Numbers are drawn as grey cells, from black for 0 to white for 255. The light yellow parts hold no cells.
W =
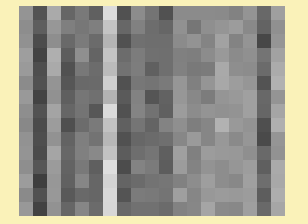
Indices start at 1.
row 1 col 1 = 148
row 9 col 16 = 153
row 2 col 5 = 119
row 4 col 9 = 124
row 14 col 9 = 123
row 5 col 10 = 96
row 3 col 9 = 112
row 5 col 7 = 187
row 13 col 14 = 158
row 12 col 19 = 170
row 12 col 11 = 93
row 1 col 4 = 102
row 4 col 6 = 100
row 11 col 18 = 105
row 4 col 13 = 126
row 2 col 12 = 145
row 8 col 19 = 165
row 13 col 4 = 97
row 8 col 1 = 142
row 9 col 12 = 143
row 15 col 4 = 102
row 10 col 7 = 183
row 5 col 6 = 108
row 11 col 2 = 75
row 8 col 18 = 102
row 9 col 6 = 122
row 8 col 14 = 148
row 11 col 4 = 103
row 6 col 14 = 149
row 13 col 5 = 134
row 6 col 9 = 119
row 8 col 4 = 102
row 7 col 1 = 153
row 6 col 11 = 122
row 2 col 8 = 103
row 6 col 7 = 207
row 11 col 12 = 160
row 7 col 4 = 95
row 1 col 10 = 116

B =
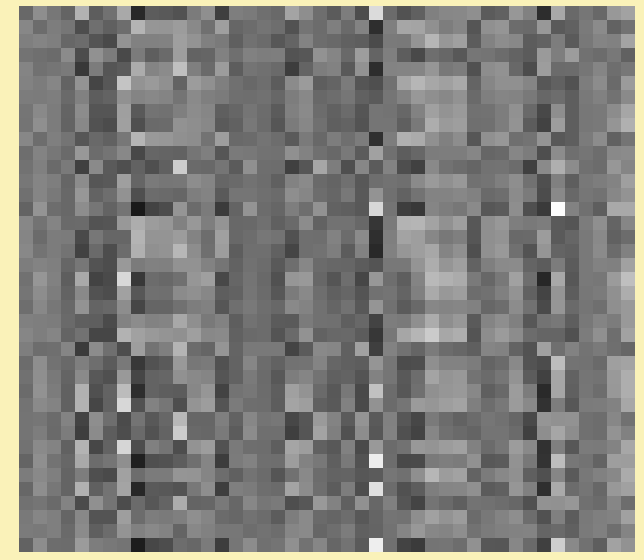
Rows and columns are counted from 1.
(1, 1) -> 104
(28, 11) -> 94
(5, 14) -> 106
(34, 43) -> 136
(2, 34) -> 144
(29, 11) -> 118
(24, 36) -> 140
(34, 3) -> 127
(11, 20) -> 144
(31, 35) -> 116
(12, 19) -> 109
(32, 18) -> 109
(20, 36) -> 161
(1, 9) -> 40
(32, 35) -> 118
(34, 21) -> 137
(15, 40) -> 130
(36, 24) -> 96
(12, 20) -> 64
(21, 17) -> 117
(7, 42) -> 129
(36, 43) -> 134
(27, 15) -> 85
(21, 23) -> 96
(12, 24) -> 79
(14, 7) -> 110
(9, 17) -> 120
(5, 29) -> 133
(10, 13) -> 141
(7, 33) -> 106
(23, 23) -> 112
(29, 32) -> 163
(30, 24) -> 91
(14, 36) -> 139
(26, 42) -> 106
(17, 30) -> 135
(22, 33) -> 129
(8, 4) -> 100

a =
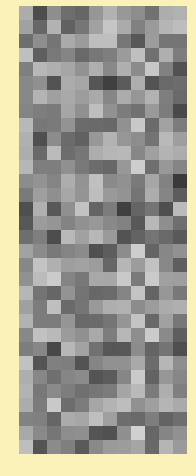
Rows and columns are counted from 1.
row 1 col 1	172
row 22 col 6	153
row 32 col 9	165
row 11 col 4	109
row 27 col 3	111
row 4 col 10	112
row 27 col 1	174
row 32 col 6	137
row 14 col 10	173
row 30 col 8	109
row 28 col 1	179
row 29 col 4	109
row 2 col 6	161
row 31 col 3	118
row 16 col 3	149
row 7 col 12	105
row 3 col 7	190
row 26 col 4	126
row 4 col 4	133
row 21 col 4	147
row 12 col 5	121
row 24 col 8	183
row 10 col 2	80
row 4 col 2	94
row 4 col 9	191
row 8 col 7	145
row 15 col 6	100
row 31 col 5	143
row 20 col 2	188
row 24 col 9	141
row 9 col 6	106
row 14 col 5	148
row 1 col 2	77
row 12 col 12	133
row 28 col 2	120
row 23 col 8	149
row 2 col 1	161

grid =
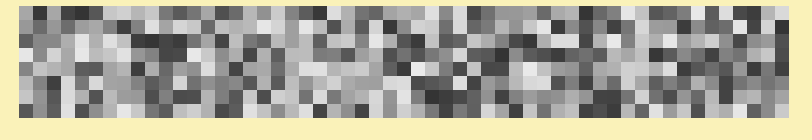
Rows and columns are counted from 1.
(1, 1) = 167
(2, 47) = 154
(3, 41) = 70
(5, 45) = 204
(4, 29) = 83
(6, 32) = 222
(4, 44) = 167
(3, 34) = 173
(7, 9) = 153
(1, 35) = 151
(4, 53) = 176
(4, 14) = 201
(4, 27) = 80
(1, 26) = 101
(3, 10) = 54
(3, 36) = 73
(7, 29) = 125
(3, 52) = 71
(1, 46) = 86
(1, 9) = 182
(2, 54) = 211
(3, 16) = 190
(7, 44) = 117
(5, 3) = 179
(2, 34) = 122
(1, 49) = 232
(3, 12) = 60
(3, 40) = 220
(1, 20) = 131
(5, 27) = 95
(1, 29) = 166
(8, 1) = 87
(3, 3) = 136
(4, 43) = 185
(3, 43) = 233
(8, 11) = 92
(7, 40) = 174
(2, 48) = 60
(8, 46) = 225

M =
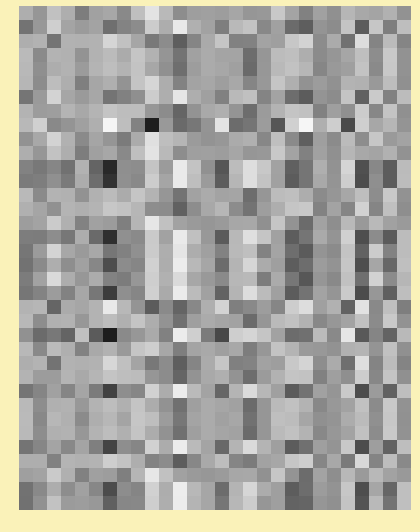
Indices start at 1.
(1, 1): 174
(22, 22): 160
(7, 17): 192
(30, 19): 191
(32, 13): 186
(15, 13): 141
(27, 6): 181
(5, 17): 106
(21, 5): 167
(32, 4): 136
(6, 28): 144
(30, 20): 188
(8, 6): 180
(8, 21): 193
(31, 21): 179
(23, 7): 189
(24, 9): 151
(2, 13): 176
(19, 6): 135
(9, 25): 207
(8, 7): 196
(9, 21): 246
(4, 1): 186
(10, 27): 154
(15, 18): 158
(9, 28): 148
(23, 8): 176
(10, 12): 181
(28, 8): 142
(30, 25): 187
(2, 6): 163
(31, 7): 189
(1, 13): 158
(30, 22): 144
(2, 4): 164
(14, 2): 138
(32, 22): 159
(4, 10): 178
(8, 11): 140
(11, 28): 146
